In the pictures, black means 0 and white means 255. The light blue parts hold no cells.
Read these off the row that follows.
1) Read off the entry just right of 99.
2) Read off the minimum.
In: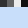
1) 236
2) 16

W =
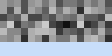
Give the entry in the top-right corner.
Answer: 82
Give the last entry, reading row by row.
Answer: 46
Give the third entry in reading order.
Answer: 149
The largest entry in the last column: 186
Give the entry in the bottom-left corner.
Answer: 149
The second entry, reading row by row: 136
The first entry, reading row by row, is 162
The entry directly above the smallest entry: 120
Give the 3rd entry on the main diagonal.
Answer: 94
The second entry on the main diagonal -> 82
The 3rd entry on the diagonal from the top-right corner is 94
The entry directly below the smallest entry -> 107
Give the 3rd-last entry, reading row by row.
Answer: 186
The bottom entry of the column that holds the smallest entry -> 120
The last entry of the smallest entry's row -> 58
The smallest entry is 16
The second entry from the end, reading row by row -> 149
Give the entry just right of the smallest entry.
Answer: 58
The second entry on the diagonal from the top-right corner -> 149
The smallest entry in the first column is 70
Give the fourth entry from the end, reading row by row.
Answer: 174

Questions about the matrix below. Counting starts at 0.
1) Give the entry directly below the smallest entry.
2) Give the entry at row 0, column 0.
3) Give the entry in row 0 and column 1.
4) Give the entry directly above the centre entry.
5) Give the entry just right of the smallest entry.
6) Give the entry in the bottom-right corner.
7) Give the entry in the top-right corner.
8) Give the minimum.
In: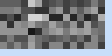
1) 148
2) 95
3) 95
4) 37
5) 49
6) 64
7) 80
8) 24

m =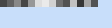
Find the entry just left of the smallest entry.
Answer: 193
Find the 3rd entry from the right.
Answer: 54
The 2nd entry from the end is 166
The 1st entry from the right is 82

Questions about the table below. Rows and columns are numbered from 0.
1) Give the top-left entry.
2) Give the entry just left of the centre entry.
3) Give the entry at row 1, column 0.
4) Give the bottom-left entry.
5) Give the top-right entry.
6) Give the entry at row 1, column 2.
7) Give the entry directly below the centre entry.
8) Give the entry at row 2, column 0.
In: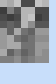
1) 182
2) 169
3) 61
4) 126
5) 182
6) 86
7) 99
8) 74

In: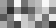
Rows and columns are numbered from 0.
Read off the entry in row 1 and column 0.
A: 144
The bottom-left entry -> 172
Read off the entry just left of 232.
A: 115
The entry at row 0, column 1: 101
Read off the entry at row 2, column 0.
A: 86
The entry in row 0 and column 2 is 247
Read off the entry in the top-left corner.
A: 158
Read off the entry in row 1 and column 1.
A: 45
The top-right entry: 204

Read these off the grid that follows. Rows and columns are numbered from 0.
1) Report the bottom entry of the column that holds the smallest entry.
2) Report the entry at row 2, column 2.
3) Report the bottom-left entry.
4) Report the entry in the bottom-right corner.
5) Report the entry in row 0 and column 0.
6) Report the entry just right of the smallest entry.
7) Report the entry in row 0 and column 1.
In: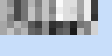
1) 25
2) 73
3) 166
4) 209
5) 179
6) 179
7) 140
